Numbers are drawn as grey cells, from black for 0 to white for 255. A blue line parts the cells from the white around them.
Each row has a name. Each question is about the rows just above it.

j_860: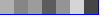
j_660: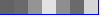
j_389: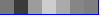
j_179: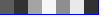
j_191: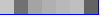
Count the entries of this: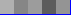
5
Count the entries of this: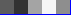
5
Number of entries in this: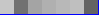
7
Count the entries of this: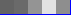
5
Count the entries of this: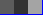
3
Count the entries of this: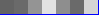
7

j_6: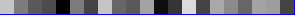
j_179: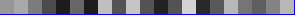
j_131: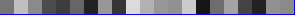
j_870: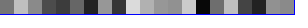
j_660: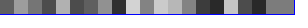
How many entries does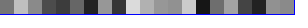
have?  21
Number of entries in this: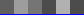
6
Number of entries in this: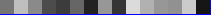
15
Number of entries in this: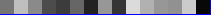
15
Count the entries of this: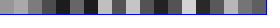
19
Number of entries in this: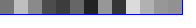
13
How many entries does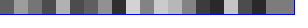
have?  21

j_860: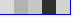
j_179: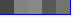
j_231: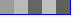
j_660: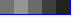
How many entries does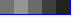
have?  5
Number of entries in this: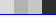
4
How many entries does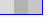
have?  3
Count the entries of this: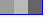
3
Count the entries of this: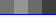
4
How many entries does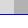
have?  2
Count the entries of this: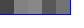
5

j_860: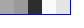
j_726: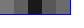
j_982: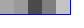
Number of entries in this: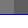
2
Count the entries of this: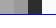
4

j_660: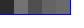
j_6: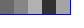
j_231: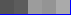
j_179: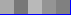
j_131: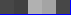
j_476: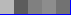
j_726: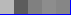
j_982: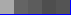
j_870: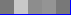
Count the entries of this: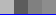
4
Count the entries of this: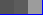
3
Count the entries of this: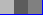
3
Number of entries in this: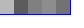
5
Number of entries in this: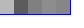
5
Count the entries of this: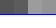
4
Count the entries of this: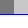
2

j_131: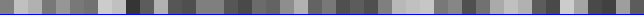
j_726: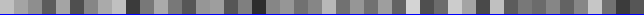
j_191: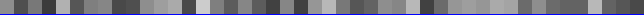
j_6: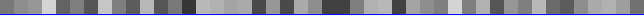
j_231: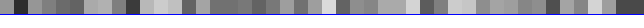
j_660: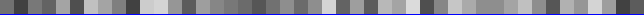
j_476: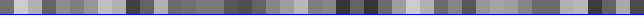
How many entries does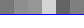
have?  6
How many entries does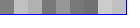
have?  9
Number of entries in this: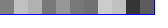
11
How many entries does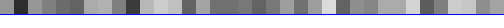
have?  36

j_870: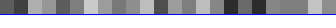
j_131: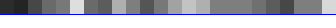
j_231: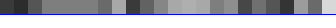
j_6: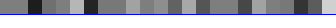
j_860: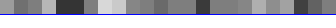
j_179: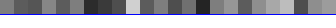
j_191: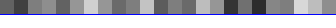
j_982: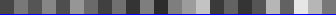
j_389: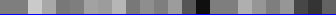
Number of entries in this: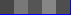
5
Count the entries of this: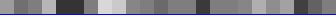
24

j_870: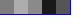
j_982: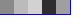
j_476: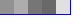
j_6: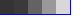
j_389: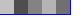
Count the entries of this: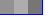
3
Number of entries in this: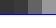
4
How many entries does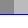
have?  2
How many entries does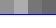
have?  4

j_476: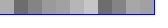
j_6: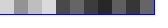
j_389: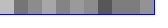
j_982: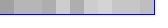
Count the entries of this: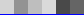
6
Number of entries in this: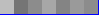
7
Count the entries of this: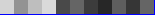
11
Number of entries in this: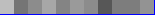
11
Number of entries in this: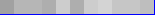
11
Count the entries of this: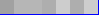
7

